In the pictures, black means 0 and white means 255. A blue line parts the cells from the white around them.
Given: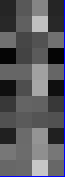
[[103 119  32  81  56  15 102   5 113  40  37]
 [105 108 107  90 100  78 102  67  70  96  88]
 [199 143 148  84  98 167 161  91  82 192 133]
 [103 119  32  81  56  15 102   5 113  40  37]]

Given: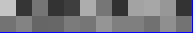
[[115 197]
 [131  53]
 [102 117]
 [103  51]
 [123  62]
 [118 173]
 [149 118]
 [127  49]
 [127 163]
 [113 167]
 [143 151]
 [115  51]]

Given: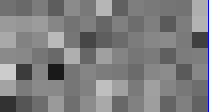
[[ 50 163 204 138 169 154 113]
 [ 85 123  59 136 130 150 105]
 [109 138 133 118 139 156 124]
 [154 137  25 105 186 134  93]
 [111 118 117 175 118 115 139]
 [140 129 133 102  70 127 121]
 [169 191 124 160  94 102 182]
 [104 161 121 132 107 128  96]
 [129 122 107 118 124 109 126]
 [158 160 135 123 135 127 121]
 [100 133 140  95 139  90 117]
 [128 120  90 124 122 125 115]
 [ 98 110 135 126  63 179 174]]

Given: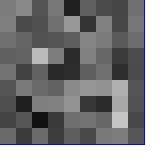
[[106  68  79  85 115  96 112 127 124]
 [ 59  86  31 122  66  99 101  74 137]
 [107  17 127 106  98 187  82  80  84]
 [ 61  58 129  98  41 125  85 112 120]
 [ 94 111 147 138  45  43  94 152  32]
 [ 73 115  55 150  95 129 133  52  96]
 [121 103  43 146 112 103 123 129  75]
 [125 197 168 176  46  59  90  71  70]
 [ 86  72  82  85  75  76 109 119 112]]

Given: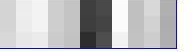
[[216 212 212]
 [231 236 237]
 [235 243 243]
 [203 206 206]
 [194 196 196]
 [ 45  62  63]
 [ 78  68  73]
 [241 251 251]
 [194 192 192]
 [205 210 216]
 [175 173 176]]

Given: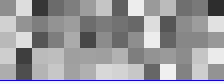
[[173 206 185 208 143]
 [ 79  61 223 146 220]
 [180 187  85 126  54]
 [199 189 125 147 107]
 [161 158 171 157 126]
 [176 160  71 108 157]
 [216 159 140 124 196]
 [212 178 105 113  96]
 [198 125 142 104 238]
 [101 146 238 220 154]
 [239 154 100  85 188]
 [131 140 135 141 111]
 [207 197 135 157 120]
 [146 234 151 224  45]]
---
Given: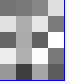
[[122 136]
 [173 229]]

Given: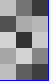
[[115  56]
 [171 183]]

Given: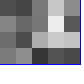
[[ 68 122]
 [105 119]]

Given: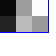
[[157 252]
 [187 153]]

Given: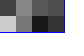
[[136  88]
 [119  24]]

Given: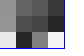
[[100  87]
 [ 79  68]]

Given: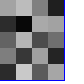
[[188 128]
 [  8 169]]

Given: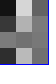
[[214  99]
 [178 123]]

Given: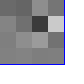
[[101 142]
 [112  59]]
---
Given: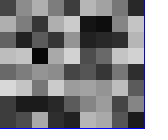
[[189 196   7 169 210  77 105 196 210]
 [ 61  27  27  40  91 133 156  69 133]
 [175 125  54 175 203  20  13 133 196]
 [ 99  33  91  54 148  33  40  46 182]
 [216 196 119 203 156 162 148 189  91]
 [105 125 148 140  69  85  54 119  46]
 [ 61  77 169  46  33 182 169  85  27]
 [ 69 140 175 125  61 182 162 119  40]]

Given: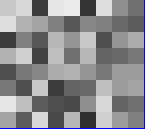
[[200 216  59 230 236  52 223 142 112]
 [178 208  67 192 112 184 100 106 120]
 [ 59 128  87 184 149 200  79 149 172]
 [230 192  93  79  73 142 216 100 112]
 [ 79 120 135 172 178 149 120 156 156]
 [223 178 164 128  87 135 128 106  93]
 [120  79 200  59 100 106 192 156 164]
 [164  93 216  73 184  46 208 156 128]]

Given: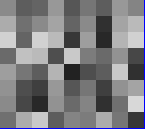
[[138  71  40 146 106 132  48 112 216]
 [146  78  63 152  86 118  63 146 164]
 [158 118  93 180  34  78  93 201  48]
 [138  93 100 152  86 118  93 152 132]
 [172 112 138 164 100 138  48 164 186]
 [106 193 186  78 201 124 106 146  71]
 [112 172 201  93 132 124 172 118  55]
 [209 100 209 186  55 158  40 180 209]]

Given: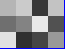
[[181 203  55 195]
 [225  47  69 153]
 [111 131 232  81]]

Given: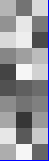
[[217 238  74]
 [173 246 101]
 [ 81  95 108]
 [146 231 121]
 [140 115 128]
 [167  54 153]
 [134 159 188]
 [231  89 202]
 [ 68 246 210]
 [181 115 217]]

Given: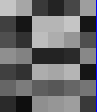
[[143 130  35  35  42 136]
 [197 166  57  35  71 158]
 [102 124  94  87 102 117]
 [ 42  14 143 150 158  57]
 [ 64  49 173 166 181  21]
 [ 64  21 181 181 197  21]
 [ 79  49 189 173 150  79]]
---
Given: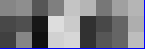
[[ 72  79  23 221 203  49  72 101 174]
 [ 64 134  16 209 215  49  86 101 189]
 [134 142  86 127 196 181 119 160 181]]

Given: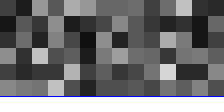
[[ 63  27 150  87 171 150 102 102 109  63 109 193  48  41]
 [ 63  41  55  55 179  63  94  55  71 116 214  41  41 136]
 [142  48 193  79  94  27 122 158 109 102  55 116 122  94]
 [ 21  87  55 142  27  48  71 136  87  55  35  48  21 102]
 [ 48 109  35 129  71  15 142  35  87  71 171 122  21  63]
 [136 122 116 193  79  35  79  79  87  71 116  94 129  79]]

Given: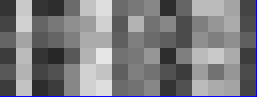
[[101 164  88 101 127 171 171  95 127 107  95  75 143 127 143  95]
 [ 88 179  68  81 135 209 195  95 127 114  81  60 157 114 150  75]
 [ 60 187  52  39  88 179 230 114 120 150  45 127 187 201 171  60]
 [ 60 195  45  60 135 209 222 107 114 135  52  81 187 171 164  68]
 [ 52 201  52  45 107 195 222 107 120 135  45 101 187 187 164  68]
 [ 68 209 101 120 143 157 209  88 179 114 135  75 127 150 171  75]]

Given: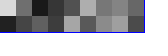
[[ 33  69  96  61 166  89 139 159  75]
 [217 111  25  54  81 174 119 132 103]]

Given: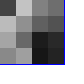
[[165 104  28  41]
 [187 144  96  82]
 [137 159  22  35]
 [ 67 195 129 110]]

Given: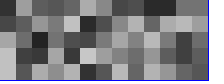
[[193  64  57 166  57 199 158 130 109 150  93  64  93]
 [193  86 172 142 179  50  86 185 101 179 150 101  86]
 [ 71  93 150 122 193  42  78 136 179 101 172 185 158]
 [166 109  35 115  78  71 122 166 130 185 122  64 109]
 [ 50 158  93  86 101 172 136  71  78  42  42 115 115]]
